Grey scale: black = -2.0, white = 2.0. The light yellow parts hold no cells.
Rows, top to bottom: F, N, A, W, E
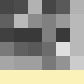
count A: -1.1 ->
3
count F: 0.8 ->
2

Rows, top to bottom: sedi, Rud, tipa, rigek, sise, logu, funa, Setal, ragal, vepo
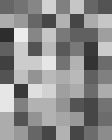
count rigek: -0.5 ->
1
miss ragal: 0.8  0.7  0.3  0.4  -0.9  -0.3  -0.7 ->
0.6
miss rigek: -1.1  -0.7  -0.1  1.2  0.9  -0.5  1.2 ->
-0.6

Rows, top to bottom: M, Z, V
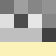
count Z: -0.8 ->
1
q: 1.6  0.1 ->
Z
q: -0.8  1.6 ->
Z
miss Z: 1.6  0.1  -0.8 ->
1.5
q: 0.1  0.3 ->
M
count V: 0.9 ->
0

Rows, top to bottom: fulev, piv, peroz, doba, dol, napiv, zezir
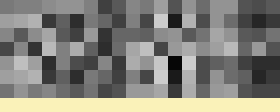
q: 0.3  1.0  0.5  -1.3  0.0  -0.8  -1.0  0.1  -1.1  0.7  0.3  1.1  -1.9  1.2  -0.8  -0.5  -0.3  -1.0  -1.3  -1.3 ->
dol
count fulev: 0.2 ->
1
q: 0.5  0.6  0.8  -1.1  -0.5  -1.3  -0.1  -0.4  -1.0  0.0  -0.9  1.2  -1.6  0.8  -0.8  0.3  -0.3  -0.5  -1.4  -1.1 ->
napiv
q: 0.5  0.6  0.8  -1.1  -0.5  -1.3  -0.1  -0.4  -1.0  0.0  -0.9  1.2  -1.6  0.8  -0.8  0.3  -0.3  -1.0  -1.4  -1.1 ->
piv

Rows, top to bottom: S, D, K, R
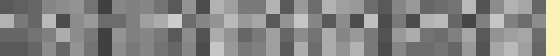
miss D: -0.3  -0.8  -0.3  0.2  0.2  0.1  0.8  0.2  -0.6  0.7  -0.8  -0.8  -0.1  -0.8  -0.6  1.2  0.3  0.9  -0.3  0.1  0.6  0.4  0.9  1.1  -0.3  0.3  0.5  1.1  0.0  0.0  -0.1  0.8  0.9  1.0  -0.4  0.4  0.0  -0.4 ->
-0.9
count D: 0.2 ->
3
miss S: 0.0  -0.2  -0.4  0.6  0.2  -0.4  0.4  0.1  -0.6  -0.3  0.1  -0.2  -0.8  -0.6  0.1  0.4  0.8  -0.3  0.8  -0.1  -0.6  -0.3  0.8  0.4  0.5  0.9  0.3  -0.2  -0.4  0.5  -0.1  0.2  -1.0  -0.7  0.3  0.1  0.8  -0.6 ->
-0.5
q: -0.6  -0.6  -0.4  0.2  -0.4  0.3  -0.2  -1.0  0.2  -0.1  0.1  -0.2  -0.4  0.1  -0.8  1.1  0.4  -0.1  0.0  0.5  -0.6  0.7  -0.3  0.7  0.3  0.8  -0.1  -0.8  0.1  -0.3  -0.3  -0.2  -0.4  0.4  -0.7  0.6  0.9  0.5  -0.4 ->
R
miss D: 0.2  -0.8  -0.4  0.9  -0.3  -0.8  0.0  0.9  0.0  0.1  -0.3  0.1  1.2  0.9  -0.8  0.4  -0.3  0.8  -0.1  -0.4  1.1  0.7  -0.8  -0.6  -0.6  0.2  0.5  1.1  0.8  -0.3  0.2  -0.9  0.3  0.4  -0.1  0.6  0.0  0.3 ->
1.0

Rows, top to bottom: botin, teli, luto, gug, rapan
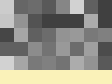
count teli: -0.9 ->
0
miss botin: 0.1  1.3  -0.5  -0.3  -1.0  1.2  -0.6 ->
-0.4
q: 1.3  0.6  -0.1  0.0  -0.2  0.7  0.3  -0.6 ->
rapan
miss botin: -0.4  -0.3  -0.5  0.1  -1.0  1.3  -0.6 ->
1.2
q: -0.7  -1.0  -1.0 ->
teli
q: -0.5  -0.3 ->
luto

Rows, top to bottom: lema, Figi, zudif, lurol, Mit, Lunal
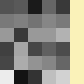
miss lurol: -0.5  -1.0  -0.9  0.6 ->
-0.8
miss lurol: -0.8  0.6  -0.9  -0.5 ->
-1.0
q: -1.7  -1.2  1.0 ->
Lunal
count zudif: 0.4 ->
3

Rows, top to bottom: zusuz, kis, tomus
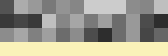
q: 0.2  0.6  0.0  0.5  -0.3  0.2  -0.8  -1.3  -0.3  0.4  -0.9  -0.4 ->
tomus
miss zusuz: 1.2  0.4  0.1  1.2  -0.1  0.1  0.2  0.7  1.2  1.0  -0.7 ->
0.3
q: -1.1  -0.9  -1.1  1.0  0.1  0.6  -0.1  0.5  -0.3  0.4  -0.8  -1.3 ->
kis
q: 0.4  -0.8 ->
kis
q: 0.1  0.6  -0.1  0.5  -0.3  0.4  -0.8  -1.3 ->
kis
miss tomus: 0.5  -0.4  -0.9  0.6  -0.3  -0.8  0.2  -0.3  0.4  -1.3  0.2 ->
0.0
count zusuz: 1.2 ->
3

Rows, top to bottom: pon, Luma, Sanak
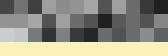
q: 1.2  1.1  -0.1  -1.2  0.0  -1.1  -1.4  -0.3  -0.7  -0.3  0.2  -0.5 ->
Sanak
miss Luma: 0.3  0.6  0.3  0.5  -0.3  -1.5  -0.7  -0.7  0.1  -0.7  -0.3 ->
-0.6
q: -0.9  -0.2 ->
pon
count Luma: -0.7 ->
3
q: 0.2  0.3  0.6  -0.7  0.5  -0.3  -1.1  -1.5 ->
pon

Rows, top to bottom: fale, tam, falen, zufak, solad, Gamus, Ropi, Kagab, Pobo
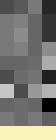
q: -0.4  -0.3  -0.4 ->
Kagab
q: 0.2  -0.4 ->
falen
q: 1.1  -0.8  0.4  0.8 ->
Ropi
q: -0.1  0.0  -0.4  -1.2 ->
tam
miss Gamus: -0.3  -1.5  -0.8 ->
-0.2

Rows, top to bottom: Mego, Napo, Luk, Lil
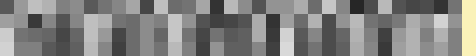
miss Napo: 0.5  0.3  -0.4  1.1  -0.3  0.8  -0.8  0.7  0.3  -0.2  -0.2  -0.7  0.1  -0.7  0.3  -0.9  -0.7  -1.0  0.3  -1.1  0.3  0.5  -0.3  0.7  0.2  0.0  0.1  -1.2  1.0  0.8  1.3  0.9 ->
-0.1
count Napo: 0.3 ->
5
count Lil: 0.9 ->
2

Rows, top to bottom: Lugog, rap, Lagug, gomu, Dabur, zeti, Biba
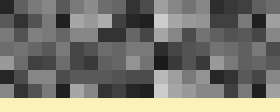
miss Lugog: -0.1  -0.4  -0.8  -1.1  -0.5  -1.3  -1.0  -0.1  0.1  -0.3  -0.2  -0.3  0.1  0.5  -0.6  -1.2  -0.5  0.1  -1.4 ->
0.2
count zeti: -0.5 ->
0
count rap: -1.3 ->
0
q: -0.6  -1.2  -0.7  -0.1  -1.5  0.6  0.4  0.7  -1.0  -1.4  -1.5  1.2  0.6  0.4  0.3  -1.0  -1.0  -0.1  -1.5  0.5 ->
rap
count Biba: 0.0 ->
0
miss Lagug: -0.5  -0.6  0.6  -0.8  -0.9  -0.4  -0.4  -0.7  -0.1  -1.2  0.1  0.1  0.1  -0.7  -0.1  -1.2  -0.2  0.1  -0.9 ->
0.0

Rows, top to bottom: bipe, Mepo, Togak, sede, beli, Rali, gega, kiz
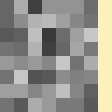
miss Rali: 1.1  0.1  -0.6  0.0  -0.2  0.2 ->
-0.7
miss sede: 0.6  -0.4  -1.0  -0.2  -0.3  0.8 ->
-0.1
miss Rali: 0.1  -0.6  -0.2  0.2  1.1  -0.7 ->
0.0

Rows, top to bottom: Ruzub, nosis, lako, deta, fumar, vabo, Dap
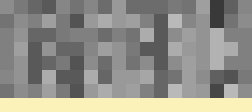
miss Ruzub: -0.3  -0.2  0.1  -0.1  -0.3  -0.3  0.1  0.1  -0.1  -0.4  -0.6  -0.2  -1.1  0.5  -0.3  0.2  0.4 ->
-0.5
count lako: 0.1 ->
0
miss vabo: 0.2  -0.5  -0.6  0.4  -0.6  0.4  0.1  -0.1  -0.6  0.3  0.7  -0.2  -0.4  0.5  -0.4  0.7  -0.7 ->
0.6
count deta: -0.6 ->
3
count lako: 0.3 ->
2

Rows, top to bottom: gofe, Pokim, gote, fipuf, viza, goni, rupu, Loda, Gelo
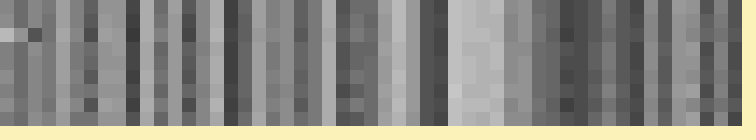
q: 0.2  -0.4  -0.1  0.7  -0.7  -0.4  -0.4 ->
fipuf
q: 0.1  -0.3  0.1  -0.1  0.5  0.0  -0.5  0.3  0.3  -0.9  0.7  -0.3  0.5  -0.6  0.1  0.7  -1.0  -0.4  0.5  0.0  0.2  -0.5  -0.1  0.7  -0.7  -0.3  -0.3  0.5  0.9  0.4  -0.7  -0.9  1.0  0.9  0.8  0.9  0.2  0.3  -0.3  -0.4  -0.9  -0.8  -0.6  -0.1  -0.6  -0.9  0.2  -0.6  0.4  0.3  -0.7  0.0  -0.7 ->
gofe
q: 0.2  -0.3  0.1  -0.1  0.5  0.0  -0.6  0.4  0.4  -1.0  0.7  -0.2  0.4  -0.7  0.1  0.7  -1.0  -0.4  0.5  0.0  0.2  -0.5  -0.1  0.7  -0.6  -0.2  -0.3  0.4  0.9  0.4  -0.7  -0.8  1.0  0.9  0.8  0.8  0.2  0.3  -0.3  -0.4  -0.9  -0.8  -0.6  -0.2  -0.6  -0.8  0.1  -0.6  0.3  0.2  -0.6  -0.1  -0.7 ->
goni

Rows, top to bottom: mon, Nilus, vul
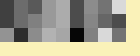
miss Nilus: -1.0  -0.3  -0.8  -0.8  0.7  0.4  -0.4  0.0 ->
0.1
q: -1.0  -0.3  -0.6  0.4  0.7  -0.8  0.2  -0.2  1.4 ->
mon
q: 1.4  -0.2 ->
vul
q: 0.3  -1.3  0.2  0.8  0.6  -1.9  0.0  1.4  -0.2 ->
vul

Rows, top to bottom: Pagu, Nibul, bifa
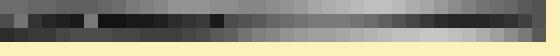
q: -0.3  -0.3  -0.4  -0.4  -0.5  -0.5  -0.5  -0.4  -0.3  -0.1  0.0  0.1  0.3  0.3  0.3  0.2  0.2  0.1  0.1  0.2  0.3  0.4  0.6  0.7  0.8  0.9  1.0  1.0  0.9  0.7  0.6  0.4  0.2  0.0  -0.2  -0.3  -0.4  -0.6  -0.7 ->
Pagu
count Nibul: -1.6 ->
4
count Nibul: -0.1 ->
4
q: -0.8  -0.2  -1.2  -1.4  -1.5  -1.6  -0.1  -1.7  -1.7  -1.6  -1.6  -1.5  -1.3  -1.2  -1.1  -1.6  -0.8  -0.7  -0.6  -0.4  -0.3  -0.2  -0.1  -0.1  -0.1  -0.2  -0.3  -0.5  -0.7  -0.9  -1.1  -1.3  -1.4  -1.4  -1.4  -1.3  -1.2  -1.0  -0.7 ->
Nibul

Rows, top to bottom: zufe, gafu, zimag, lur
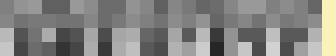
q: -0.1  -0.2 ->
gafu
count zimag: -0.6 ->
6

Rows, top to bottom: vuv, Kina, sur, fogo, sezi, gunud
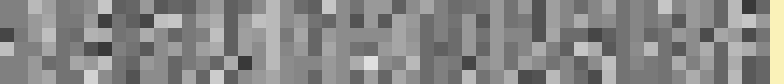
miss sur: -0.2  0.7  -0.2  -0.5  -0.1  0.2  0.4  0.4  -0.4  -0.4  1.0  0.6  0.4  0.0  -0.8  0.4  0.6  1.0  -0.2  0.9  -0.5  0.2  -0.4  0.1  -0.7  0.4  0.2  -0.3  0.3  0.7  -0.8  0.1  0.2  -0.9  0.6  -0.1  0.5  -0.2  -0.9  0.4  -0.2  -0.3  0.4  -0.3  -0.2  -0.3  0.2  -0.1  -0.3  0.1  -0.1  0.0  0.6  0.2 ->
0.8
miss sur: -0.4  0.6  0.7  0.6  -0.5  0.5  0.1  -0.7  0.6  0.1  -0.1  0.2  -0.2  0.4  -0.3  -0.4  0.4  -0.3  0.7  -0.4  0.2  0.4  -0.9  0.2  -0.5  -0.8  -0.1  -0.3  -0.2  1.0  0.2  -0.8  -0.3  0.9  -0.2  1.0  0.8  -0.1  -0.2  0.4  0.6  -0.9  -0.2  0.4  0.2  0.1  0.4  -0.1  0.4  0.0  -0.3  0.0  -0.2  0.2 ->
0.3

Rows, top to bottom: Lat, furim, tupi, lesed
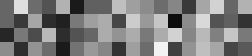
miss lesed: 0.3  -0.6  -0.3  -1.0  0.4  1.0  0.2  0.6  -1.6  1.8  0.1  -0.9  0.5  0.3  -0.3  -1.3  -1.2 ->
-0.2
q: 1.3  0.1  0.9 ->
tupi
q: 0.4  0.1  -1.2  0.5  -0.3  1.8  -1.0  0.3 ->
lesed
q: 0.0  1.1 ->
tupi
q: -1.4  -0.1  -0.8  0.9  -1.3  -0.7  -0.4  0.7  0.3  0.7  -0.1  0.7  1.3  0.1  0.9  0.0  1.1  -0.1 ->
tupi
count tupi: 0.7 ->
3
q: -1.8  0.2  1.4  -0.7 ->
furim

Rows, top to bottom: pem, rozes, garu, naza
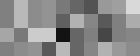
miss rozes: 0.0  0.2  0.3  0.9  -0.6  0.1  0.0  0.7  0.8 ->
-0.5
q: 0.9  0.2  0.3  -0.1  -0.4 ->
pem
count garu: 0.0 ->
2
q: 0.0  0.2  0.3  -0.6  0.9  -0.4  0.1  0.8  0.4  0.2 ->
naza

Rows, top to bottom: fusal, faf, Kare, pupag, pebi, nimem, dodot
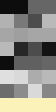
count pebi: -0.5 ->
2
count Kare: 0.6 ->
3
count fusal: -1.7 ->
0
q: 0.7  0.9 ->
nimem
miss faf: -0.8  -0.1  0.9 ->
0.8
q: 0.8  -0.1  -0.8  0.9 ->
faf

